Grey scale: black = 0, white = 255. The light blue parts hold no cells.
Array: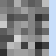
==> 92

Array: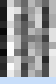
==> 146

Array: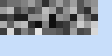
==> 85

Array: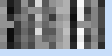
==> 103

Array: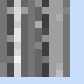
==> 159

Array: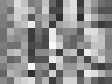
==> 150
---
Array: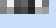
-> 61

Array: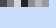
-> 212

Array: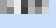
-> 234

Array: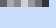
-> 137

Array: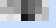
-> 232

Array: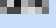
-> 71
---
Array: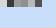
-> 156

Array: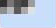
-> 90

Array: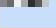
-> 241

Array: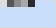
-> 139

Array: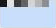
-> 59

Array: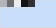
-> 236

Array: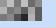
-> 80

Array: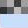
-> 190

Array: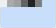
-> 158

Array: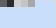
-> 211
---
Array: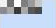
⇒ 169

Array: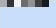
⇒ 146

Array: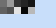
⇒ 227

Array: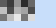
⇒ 232

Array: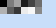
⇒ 235

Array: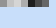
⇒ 30

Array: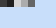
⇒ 213
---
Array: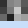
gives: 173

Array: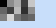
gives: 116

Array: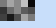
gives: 77

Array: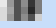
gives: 81

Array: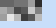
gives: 186

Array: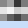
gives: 67
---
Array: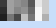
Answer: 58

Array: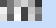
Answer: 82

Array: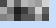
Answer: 74

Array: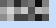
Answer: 99

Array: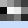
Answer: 176

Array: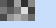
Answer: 91

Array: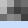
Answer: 193

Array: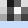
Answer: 220

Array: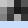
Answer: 197
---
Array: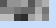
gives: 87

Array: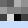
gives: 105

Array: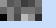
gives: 145

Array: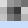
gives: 220

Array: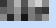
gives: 54

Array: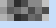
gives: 178
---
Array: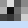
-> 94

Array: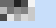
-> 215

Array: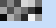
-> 243

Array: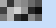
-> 136

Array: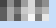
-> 126

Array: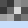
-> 91
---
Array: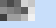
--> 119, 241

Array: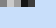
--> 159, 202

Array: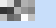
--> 177, 252

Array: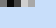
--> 65, 207

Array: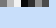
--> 8, 242

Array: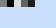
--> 223, 223

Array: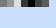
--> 53, 221

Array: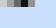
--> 103, 204

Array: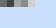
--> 166, 209

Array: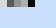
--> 147, 217
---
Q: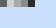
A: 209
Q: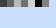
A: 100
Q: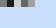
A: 29
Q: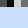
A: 7
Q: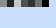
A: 37
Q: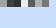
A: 64
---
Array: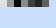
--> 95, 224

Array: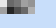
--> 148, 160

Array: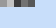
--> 87, 153

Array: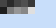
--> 56, 29

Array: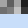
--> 29, 111

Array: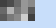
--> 137, 90

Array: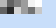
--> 254, 98
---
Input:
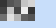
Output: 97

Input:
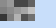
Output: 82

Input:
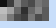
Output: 75

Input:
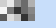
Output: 51

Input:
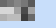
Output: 61

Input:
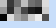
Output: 236

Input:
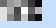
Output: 55
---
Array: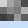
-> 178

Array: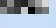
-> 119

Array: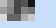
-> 116

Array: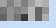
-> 145

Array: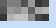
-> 178

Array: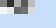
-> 218

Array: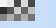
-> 190

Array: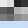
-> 191

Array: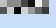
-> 57

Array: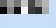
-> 168
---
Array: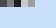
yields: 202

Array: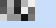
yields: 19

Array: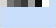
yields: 16

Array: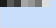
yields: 118

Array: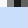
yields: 27

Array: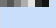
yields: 45
